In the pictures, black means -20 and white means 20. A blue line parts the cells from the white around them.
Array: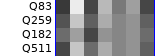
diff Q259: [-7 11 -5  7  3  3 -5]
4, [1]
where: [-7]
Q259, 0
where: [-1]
Q83, 4

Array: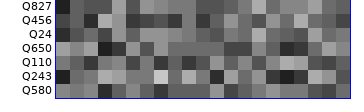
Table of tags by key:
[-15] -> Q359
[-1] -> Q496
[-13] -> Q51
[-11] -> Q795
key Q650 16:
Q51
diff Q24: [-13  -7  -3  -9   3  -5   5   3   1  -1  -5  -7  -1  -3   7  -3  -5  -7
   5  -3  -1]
6, [3]
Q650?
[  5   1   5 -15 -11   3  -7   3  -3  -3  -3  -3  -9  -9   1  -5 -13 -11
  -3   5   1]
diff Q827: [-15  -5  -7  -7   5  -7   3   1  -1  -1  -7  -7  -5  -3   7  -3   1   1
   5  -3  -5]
13, [-1]
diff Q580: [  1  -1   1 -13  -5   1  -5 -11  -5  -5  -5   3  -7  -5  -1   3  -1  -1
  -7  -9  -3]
12, [-9]

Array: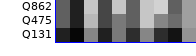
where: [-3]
Q475, 8
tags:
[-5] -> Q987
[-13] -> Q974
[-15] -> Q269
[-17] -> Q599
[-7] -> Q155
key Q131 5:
Q974
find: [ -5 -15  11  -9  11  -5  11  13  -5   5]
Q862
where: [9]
Q475, 2
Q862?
[ -5 -15  11  -9  11  -5  11  13  -5   5]

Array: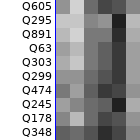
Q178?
[ 1  9 -3 -9 -7  3]

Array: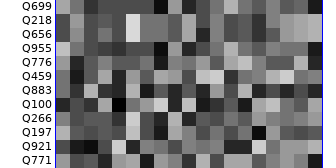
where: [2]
Q656, 1
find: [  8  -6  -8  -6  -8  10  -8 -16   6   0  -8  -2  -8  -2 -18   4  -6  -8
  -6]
Q197
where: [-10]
Q955, 3
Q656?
[ -8   2  -8  -2  -8  14  -2  -2  -6   6 -14   0  -8  -6 -12  -6   4   6
   8]
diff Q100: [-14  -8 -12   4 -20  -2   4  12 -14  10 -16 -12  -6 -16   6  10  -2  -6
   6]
3, [6]
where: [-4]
Q699, 17
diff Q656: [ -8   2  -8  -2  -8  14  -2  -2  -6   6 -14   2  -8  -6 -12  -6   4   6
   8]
11, [0]

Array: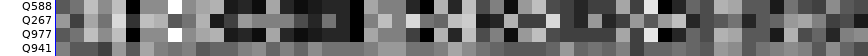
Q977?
[ -6  -2  10   2  10 -20   2   2  20   2   6   8 -16 -14 -18   6 -14 -18
 -16 -14 -14 -20   6   0   0 -10 -20   8 -14  10  -8   0 -18   4  10  -8
 -10 -10 -10 -10   6 -10  16 -20 -14  -4  -8   8   6  -6  -6 -16   8  -8
  -4 -14   0   2]
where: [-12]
Q267, 5
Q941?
[  0  -6  -6 -10   4  -6   6   0  -2   0  -6  -4  -4   0   2  -4   0  -4
   2  -2  -2  -2   0   4   4  -2  -2   0   6   2  -2  -4  -6  -6  -6  -4
   4  -4  -2  -4   0 -10  -4  -4  -2  -4  -6   4   2  -6  -2   0   2   0
  -6   2  -4  -8]
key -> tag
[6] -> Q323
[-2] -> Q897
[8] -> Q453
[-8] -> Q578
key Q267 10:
Q453

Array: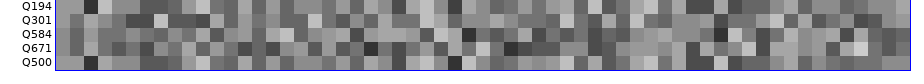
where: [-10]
Q194, 28
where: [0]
Q584, 49
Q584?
[  2  -4   4  -2  -2   2  -2  -4   2  -2   6  -6   2   4  -4   6  10  -4
   2   4   6  -8   4   6   6   4  -6  10   6 -12  -2  -6  -2   6  -8  -2
  -6  -2  -8  -4  -6   2   4   6   2   2  -2 -12  10   0  -8  -2   8   2
   4   6  -8   6  -4  -6  -4]
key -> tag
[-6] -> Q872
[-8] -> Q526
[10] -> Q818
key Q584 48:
Q818
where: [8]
Q584, 52
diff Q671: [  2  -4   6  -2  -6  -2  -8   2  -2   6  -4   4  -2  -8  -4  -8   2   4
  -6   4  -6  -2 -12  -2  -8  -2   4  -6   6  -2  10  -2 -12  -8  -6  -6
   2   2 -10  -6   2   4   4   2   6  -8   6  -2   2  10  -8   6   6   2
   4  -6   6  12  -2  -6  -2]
38, [-8]

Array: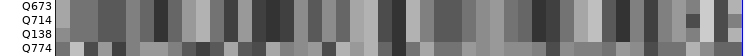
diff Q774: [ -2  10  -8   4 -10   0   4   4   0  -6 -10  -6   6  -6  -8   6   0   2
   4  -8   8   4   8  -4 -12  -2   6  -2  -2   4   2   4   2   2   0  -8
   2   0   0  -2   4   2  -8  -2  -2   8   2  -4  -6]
48, [-4]
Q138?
[  2  -2  -2  -6  -6   0  -4 -12  -4   4   8  -2 -10   4 -10 -12 -10   2
  -6   2  -4   6   8  -8 -12   8   0  -6  -6  -2   2   4  -2  -4 -12 -10
  -2   6  10  -6 -12   0 -10   0   4   0  12  -8   8]
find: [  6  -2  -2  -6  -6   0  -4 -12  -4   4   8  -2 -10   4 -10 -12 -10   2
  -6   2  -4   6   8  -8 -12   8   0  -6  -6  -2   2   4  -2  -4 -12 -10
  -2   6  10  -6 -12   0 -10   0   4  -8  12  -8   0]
Q714

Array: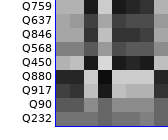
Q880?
[-14 -14  12 -18  12  12  12 -14]
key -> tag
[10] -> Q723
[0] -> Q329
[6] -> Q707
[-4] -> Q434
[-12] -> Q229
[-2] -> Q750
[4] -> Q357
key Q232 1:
Q750
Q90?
[-6 -6  2 -4  2  2  2 -4]
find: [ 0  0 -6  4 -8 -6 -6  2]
Q568

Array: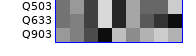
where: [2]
Q903, 5
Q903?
[  4   0  -8 -18  10   2   8  12   8]

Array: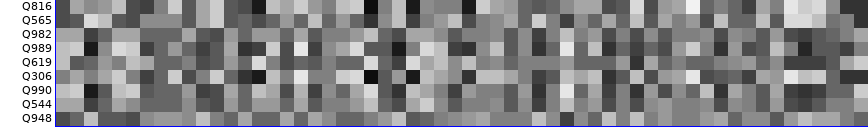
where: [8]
Q990, 17
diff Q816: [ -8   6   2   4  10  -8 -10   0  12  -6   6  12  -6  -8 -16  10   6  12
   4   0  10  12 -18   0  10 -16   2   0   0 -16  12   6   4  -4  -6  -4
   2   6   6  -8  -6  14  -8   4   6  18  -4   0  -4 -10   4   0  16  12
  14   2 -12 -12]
50, [6]
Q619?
[ 10  -6  -4   4   0  10   6  -4  -4   0  -8  -6   4  -4  14   0  -8  -4
  -6   0  -4  -4  14  -4 -10  14   6  10   2  10   0   2  -4   0   0   0
   4  -4  -4  -4   4 -12   6  -4   0  -4  -4   0   2   4  -4   2 -10 -10
 -10  -6   6  12]
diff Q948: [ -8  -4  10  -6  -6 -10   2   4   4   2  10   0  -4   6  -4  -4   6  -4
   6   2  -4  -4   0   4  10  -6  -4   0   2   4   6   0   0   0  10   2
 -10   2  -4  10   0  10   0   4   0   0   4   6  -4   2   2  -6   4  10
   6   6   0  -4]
5, [-8]
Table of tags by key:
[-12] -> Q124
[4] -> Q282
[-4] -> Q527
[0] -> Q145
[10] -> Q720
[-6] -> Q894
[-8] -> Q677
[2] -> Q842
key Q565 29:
Q677
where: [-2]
Q565, 55
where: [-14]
Q989, 53

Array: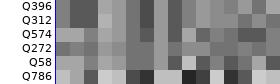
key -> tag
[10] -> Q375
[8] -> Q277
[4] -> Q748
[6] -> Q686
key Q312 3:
Q277
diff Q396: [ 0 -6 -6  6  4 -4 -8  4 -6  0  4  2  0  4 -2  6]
5, [-2]
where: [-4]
Q574, 10
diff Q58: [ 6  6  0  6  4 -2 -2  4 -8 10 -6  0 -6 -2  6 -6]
8, [-6]
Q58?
[ 6  6  0  6  4 -2 -2  4 -6 10 -6  0 -6 -2  6 -6]
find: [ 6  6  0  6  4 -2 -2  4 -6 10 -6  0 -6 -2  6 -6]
Q58
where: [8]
Q312, 3

